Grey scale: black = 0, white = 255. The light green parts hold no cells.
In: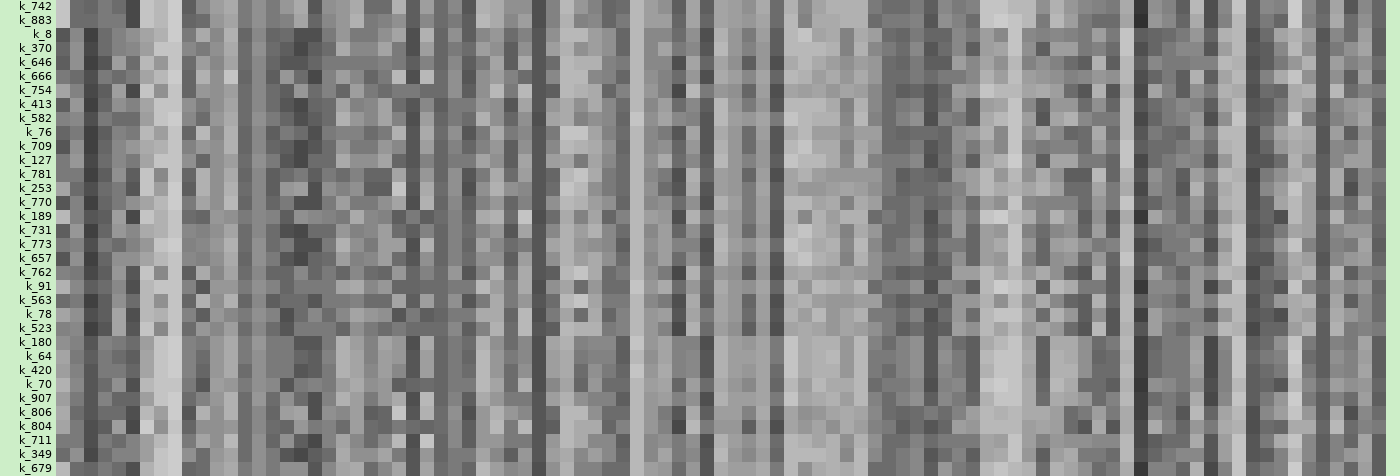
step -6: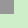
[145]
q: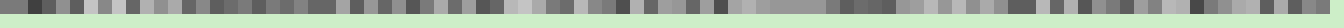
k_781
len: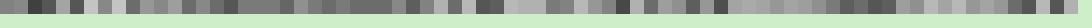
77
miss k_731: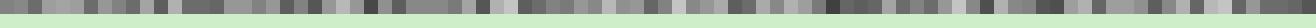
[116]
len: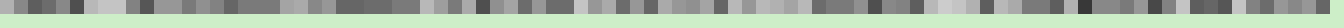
95
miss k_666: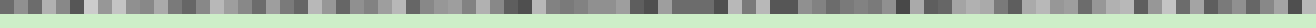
[190]

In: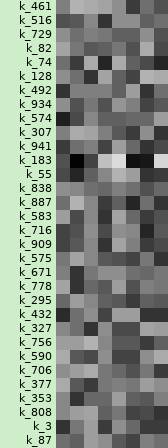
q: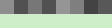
k_934
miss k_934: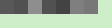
[149]
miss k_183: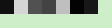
[219]
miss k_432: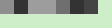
[43]
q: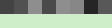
k_716

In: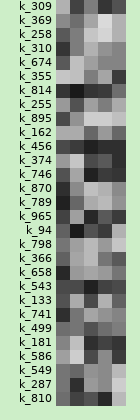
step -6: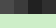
[68 53 27 41]
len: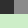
2
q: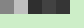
k_181
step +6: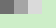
[116 171 224]
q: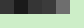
k_814
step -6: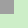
[153]

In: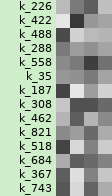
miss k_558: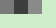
[114]
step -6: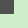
[75]
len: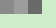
3

